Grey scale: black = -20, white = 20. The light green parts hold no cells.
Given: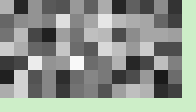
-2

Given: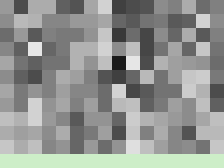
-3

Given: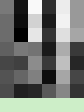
-3

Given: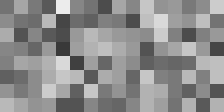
7

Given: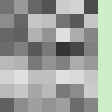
-4

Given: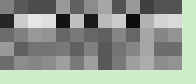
-3
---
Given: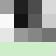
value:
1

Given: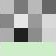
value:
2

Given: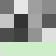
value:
3

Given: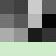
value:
-16

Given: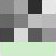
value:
-6

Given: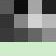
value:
-4

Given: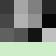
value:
-17
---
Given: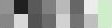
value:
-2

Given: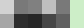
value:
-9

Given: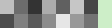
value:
4

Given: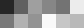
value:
11

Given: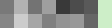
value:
4

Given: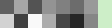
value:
-14

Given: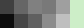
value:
2

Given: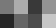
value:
-8

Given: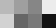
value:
-1

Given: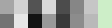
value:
2
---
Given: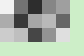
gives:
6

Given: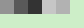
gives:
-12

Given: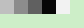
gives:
-5

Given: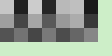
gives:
-6

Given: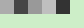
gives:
4

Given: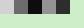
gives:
-18

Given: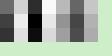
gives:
16
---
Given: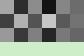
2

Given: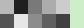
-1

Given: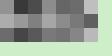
-8

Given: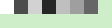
13

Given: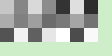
14

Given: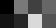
-10
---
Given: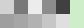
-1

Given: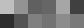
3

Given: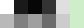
-16

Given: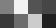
18

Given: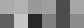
8

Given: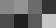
3
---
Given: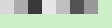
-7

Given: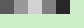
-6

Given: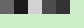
-12

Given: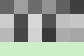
-10

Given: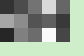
-12

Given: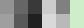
-11

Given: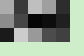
-18

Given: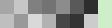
-12

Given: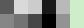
-16

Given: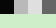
-4
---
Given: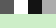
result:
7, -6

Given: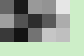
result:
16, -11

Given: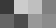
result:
0, -4

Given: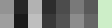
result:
-6, 5

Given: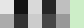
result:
10, 7

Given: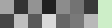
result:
-11, -9
